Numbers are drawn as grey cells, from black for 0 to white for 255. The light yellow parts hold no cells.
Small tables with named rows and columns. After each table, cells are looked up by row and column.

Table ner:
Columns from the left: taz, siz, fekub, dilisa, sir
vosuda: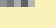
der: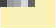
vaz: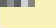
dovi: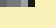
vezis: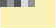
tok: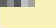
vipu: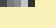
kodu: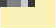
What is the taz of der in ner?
66
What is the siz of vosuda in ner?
119
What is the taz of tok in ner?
96
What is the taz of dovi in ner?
103
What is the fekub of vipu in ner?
139
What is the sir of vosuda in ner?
182

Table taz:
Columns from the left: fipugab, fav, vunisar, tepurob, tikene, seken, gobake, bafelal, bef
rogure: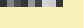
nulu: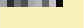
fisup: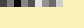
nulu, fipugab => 161
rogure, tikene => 151
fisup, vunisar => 12
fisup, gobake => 146
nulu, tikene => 167
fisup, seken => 228
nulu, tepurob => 80
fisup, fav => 125
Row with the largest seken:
fisup

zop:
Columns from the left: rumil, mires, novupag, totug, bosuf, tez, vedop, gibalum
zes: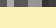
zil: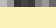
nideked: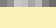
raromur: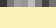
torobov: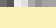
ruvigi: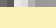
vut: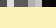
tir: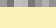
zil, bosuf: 58
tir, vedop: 176
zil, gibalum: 104
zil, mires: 150
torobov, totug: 224
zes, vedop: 52
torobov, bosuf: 171
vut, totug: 90
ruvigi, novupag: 234
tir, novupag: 191
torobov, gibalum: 164
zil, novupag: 53
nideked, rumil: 126
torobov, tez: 146
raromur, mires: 120
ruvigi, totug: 222
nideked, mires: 146
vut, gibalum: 8
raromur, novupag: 159
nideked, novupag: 199
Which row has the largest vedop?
tir

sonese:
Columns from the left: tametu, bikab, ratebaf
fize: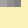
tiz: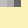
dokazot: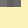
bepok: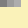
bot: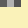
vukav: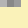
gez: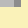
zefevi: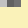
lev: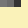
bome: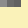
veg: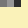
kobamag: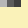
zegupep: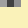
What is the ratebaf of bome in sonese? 97
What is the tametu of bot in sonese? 92
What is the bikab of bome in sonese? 106
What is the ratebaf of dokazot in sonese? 106
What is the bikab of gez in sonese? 186
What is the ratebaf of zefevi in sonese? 113
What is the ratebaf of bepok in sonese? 173
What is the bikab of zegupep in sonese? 65
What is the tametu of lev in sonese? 118
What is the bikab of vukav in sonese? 136
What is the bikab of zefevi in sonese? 97
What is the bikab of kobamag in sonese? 92
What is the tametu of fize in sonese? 164
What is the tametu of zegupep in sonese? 160
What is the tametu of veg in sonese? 118

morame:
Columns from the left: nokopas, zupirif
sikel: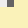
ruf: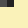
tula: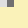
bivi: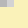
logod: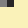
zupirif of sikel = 100
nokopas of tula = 223
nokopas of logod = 128
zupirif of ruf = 34
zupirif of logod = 39
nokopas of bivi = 184
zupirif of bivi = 211
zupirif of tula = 112
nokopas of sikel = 238
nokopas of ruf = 78

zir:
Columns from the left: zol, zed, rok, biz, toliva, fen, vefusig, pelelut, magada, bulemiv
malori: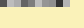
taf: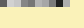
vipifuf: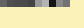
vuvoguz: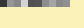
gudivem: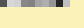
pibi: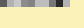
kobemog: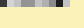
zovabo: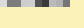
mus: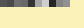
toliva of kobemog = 149
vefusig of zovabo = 58
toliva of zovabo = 206
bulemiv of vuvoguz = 144
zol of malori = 83
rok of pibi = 200
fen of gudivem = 164
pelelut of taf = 123
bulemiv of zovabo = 118
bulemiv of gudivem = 191
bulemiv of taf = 174
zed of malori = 189
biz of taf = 134

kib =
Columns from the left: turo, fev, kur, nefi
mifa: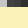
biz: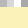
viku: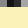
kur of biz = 254
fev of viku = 21
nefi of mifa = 47
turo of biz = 184
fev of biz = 216
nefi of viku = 165
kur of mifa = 62
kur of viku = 46
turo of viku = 136
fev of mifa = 67
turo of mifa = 197
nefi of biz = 168

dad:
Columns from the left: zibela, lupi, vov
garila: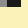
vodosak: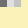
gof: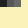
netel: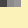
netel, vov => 151
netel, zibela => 69
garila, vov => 26
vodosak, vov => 195
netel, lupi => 139
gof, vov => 105
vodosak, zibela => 111
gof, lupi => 88
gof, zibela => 32
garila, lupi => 25
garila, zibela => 141
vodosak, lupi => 223
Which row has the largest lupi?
vodosak

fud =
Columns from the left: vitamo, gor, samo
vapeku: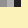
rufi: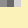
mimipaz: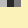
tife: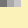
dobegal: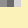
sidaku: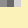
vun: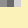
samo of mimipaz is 122
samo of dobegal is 213
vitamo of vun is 143
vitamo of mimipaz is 188
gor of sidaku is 105
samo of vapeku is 34
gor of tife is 170
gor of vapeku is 177
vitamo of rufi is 142
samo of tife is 199
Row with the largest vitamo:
mimipaz

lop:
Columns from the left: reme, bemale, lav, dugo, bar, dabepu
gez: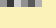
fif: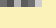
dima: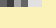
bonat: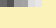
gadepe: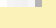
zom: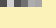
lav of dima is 167
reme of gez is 151
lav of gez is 206
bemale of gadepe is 245
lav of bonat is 159
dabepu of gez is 178
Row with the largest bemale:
gadepe

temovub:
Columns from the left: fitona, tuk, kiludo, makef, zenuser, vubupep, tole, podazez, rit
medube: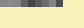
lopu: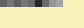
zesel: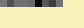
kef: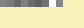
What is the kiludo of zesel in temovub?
112
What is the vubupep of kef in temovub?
95
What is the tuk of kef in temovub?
123
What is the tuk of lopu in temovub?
120
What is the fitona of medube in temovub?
135
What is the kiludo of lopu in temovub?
95
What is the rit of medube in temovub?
79
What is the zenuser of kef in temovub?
108
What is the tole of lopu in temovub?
106
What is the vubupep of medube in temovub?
88
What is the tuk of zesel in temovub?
81
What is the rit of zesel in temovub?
113
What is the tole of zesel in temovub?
87
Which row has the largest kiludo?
medube

